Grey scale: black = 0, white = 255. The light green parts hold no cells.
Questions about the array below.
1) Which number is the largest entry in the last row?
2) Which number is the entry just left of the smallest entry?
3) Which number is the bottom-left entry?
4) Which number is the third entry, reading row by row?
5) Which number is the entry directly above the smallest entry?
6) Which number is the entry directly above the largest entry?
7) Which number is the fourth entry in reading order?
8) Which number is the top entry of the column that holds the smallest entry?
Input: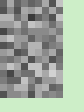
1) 168
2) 154
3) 83
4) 99
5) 154
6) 195
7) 125
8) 99

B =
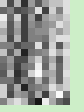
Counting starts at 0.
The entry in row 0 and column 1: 75
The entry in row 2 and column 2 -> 208
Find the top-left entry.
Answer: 208
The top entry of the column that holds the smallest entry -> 89
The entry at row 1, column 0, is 103
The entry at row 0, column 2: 181
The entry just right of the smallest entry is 237
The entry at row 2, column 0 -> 237
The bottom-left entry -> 128
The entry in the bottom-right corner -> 75
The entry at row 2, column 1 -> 103
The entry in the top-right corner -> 223
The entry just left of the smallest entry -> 75
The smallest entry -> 22

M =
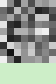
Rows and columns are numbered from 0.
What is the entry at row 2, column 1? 163
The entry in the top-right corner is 177
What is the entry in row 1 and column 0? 107
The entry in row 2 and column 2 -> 91
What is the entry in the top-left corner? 239
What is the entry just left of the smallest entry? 123
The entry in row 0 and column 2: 50
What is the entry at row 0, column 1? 136
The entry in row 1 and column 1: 64
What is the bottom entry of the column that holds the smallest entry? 123
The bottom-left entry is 239
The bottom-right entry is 215
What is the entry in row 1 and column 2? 189

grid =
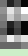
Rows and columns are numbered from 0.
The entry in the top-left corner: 115
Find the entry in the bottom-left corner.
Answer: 103
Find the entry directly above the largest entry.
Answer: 6
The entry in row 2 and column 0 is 131
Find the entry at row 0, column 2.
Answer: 75
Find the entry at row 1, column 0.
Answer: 147
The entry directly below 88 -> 147

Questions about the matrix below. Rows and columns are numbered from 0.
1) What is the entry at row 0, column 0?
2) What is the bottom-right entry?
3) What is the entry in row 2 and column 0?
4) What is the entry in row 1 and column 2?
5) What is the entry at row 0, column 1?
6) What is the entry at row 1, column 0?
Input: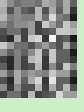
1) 183
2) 156
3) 183
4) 140
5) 140
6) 170
